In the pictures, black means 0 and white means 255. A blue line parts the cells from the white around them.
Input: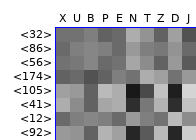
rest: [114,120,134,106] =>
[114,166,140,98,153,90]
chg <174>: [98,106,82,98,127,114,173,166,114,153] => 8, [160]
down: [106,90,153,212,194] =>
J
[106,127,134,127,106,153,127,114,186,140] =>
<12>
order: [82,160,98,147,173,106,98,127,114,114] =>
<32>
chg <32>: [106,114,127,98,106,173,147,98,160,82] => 1, [114]
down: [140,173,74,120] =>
T

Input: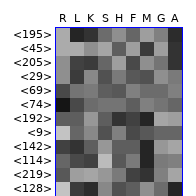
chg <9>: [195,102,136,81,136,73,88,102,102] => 5, [128]
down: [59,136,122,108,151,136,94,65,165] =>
K
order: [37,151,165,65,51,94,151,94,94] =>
<142>
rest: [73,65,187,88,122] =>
[37,122,128]
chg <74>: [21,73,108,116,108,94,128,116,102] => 5, [116]
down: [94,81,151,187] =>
S

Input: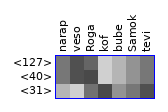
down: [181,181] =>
bube
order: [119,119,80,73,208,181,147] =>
<40>

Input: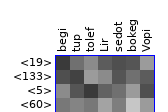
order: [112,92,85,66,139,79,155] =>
<133>
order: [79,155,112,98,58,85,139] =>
<5>
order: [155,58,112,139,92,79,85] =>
<19>

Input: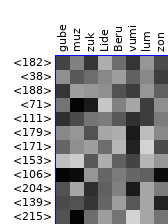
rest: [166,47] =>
[96,129,26,166,123]
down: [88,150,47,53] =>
zuk
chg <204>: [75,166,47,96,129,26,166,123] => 1, [82]
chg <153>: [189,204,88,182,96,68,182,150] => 4, [174]
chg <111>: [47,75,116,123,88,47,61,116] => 8, [123]
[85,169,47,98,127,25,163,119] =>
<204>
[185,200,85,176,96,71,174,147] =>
<153>

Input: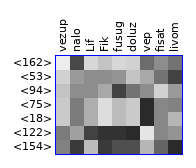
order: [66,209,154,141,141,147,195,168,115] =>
<53>
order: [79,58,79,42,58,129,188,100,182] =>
<154>
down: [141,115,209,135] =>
fisat
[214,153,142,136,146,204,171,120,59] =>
<53>
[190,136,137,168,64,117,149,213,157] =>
<94>

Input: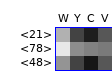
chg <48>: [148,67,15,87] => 3, [22]
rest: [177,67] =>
[30,87]
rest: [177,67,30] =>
[87]
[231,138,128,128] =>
<78>
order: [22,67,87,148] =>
<48>
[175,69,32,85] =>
<21>

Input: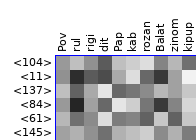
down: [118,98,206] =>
rozan
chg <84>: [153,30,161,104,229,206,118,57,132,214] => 2, [37]
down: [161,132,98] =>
zinom

